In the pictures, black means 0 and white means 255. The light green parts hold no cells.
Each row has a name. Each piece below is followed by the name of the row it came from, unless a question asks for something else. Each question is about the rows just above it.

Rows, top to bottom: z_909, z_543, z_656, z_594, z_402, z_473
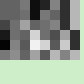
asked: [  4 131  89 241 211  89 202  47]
z_402
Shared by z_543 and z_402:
[47]
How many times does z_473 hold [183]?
2
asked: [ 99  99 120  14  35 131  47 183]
z_909
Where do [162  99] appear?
z_656
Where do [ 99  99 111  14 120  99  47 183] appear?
z_543

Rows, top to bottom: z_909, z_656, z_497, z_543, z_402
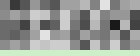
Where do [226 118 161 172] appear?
z_909
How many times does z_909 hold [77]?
0
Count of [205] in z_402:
4
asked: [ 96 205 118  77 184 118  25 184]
z_497
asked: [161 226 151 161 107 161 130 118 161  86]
z_543
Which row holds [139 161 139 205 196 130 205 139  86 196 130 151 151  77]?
z_656

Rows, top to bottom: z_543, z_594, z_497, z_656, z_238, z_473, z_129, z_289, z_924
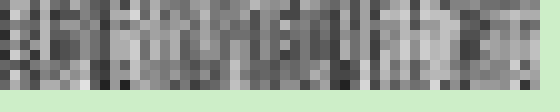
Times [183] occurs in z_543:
4
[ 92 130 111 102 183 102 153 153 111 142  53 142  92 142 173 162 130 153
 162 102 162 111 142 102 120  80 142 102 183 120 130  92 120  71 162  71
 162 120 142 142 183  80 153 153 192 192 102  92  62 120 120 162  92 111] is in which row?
z_497
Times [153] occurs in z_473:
2
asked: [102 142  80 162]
z_543
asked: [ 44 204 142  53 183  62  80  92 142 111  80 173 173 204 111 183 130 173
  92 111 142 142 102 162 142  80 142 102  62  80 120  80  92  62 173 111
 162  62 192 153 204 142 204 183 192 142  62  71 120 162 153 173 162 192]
z_473
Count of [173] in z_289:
5
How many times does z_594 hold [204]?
3

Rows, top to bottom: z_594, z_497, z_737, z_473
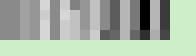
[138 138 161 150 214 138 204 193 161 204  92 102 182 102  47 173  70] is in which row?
z_473
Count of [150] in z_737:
2
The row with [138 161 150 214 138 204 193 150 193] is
z_737

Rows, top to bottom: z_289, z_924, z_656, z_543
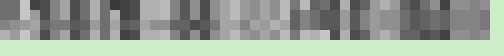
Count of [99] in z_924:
3
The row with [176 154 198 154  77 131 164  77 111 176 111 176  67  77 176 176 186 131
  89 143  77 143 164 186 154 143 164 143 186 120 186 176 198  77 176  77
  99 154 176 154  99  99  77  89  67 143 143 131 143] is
z_543
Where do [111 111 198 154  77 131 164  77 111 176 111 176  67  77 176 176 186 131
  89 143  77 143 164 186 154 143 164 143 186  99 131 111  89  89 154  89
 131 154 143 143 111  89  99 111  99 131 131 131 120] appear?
z_924
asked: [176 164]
z_656
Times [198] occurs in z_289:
1
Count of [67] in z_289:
3

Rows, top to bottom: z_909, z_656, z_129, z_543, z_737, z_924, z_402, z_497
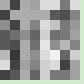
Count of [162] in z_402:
2
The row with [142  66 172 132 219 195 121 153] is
z_129
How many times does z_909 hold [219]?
3
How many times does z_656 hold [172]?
4
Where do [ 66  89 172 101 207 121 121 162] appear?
z_497

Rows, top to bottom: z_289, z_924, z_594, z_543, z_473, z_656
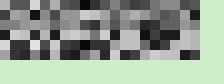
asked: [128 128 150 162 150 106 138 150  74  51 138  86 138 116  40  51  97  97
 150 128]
z_594
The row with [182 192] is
z_473
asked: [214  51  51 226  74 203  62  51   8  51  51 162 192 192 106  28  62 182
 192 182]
z_473
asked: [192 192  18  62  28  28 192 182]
z_543

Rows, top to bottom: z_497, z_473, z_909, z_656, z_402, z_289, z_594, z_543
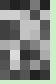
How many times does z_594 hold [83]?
2
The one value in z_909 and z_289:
[64]
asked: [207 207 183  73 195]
z_473
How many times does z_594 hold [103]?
0

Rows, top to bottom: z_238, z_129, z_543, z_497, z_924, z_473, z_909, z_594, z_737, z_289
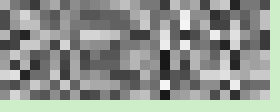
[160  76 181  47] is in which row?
z_289
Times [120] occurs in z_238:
6
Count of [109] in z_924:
3
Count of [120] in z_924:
4
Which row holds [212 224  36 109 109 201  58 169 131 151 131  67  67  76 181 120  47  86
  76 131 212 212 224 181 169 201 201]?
z_594

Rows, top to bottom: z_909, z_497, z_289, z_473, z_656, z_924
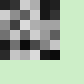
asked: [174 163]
z_289
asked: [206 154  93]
z_473
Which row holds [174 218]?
z_924
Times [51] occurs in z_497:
1
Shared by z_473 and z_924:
[197]
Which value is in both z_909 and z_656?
[23]
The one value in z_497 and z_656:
[23]

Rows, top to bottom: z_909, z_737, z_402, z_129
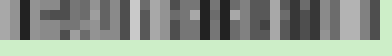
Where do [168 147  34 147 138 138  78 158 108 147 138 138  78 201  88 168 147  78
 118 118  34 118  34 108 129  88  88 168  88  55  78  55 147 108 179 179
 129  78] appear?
z_129
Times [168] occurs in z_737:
5
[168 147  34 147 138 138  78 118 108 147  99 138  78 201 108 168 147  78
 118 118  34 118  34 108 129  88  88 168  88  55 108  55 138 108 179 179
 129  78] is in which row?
z_909
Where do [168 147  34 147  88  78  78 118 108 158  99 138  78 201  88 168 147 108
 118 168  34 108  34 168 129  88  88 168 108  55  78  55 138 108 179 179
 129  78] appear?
z_737
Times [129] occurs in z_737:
2

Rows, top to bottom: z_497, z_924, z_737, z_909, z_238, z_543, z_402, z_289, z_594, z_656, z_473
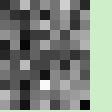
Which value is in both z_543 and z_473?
[67]
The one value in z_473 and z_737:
[126]
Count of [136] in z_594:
3

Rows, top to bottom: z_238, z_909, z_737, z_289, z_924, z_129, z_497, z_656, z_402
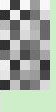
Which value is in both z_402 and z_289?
[217]
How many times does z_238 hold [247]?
3
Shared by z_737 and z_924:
[103]

